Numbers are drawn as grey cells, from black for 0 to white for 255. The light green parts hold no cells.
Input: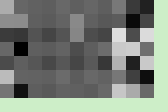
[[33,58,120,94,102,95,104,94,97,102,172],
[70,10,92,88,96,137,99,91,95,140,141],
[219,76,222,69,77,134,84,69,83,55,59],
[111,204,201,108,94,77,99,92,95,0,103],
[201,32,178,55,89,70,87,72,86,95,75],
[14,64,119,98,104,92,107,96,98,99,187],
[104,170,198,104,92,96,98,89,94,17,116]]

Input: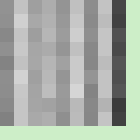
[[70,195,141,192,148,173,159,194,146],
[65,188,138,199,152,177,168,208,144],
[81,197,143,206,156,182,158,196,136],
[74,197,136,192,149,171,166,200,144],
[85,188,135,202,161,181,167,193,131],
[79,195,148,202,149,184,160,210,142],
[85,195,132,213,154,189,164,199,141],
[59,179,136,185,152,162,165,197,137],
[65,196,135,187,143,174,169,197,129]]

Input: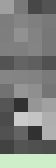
[[83,71,121,160],
[121,127,133,125],
[119,131,145,126],
[119,132,127,128],
[81,95,100,83],
[122,130,132,133],
[117,143,150,114],
[161,150,49,85],
[174,196,203,75],
[176,49,100,81],
[77,80,84,66]]

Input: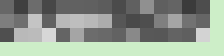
[[77,59,100,95,144,96,75,92,96,97,97,71,108,63,103],
[101,114,165,127,78,73,86,172,184,190,184,97,196,111,126],
[211,95,99,87,88,137,98,105,108,165,100,215,187,185,79]]

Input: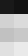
[[18,25],
[219,210],
[200,193],
[234,224]]

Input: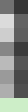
[[54,113],
[99,219],
[95,206],
[60,134],
[85,186],
[72,154],
[79,174]]

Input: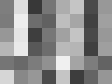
[[152,74,197,173,118,56,221,126],
[160,65,166,190,97,109,237,123],
[152,73,196,161,119,62,229,151],
[159,64,181,185,109,88,234,182],
[99,125,164,240,145,124,105,117],
[150,100,61,197,75,151,136,214]]

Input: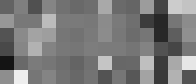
[[195,204,68,156,101,106,169,110,105,113,133,80,127,99],
[140,118,39,60,111,122,139,120,122,122,188,120,120,151],
[144,94,40,118,108,120,140,122,114,118,158,163,138,83],
[119,70,82,131,117,123,123,125,118,120,131,178,134,73],
[230,169,59,191,104,103,197,113,100,110,118,123,105,20],
[83,178,57,163,87,118,83,115,104,113,132,118,238,142]]

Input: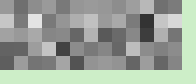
[[123,112,184,158,141,151,154,150,121,154,141,111,153],
[216,197,51,123,169,154,192,174,149,121,227,122,198],
[117,176,61,136,106,89,178,102,137,134,169,153,162],
[140,129,140,189,103,134,121,140,66,196,157,100,99],
[133,102,157,101,147,153,147,83,165,121,116,156,94]]
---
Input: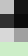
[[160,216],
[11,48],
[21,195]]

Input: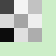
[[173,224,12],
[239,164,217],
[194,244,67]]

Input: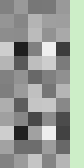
[[181,132,197,155,130],
[104,157,109,109,162],
[66,238,161,32,206],
[75,140,71,134,160],
[136,199,197,93,174],
[181,117,192,155,126],
[144,128,104,146,129],
[123,205,190,89,181],
[60,238,128,30,206],
[169,146,187,140,141],
[158,159,180,134,149],
[153,120,119,153,129]]

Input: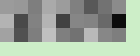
[[126,135,185,114,127,192,126,81,162],
[12,105,131,134,65,180,130,73,179],
[139,114,88,128,156,170,126,152,155]]

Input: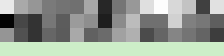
[[61,100,116,133,101,75,176,161,107,97,169,91,102,51,81,149],
[94,119,128,209,112,112,188,139,30,142,155,92,119,51,71,4],
[225,64,195,216,253,223,152,117,39,167,112,115,122,150,169,233]]

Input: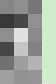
[[149,146,159],
[179,158,114],
[130,197,69],
[138,224,142],
[144,71,56],
[119,143,134]]

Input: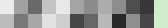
[[71,142,41,184,102,70,206,226,167,120,188],
[55,78,141,172,139,164,232,195,106,161,235]]

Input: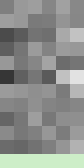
[[178,149,127,114,103,107],
[155,124,151,128,120,138],
[143,142,120,158,119,101],
[134,128,132,144,130,134],
[182,123,148,143,150,155],
[226,193,90,118,96,54],
[117,108,164,134,120,152],
[152,155,131,155,117,94],
[194,169,111,115,91,75],
[135,148,124,122,152,158],
[136,161,134,158,153,127]]

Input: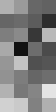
[[176,129,202,209],
[228,133,120,178],
[110,102,125,146],
[85,80,195,150],
[75,109,17,169],
[185,55,138,126],
[45,92,107,102],
[98,103,154,177]]
